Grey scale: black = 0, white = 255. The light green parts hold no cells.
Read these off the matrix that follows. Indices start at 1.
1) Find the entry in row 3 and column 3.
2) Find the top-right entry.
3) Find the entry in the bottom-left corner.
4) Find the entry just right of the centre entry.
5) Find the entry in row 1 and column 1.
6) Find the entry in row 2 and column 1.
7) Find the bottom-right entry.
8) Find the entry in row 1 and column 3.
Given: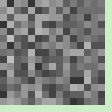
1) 166
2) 123
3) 151
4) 82
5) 166
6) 139
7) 82
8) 151

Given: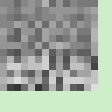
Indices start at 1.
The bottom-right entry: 221
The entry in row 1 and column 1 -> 134
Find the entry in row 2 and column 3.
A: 121
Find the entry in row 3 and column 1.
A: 134
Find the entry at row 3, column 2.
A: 121
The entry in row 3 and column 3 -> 107
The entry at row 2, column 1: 149
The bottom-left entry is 163
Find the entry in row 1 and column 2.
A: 134
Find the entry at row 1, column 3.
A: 107
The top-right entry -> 121

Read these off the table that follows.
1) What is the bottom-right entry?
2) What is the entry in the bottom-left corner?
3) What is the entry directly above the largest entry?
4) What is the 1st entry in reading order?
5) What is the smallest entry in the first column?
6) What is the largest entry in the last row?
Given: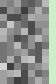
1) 144
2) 160
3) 116
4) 144
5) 76
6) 172

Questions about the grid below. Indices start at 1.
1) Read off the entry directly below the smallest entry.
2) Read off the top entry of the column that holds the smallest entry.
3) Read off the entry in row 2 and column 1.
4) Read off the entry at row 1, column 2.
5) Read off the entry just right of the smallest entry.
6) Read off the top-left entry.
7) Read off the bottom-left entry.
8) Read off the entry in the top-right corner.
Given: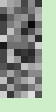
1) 83
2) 137
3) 99
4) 164
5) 111
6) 192
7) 208
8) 55

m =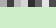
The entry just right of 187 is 213
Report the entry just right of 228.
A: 76

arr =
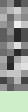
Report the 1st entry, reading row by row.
109
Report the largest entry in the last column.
223
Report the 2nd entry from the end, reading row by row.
125
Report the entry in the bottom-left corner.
151
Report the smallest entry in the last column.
67
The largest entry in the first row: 138
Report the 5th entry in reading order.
151
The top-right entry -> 93
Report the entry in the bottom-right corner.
125
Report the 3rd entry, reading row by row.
54
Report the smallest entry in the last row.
93

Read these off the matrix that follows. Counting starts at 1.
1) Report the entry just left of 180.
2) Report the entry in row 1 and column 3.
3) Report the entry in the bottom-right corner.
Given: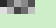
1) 223
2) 167
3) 192

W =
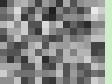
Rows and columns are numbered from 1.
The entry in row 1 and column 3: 168
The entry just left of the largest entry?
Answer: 113
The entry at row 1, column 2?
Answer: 113
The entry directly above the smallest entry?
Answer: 129
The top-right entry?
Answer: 168
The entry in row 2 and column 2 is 155
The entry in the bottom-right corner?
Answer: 180
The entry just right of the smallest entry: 129
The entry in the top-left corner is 43
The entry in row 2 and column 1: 113
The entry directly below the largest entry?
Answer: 205
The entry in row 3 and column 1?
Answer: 99
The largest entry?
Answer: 233
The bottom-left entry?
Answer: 141
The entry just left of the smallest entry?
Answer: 99
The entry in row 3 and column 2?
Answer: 113
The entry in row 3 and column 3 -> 193
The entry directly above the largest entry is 155
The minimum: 31
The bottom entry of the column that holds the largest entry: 205
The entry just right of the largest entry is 205

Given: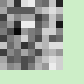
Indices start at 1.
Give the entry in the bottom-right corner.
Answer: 208
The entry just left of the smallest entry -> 76
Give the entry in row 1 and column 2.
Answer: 181
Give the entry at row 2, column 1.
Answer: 165
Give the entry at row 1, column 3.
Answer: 50
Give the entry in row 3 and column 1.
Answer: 63
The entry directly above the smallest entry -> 50
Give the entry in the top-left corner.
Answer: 136
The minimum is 7
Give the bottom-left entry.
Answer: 181
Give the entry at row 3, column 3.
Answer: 136
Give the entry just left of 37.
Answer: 196
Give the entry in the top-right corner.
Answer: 37

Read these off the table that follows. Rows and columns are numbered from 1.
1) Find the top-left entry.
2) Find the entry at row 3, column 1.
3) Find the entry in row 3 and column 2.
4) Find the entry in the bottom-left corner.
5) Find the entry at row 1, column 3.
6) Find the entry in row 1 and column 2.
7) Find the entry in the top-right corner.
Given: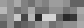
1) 157
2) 129
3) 144
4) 99
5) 169
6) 144
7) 99
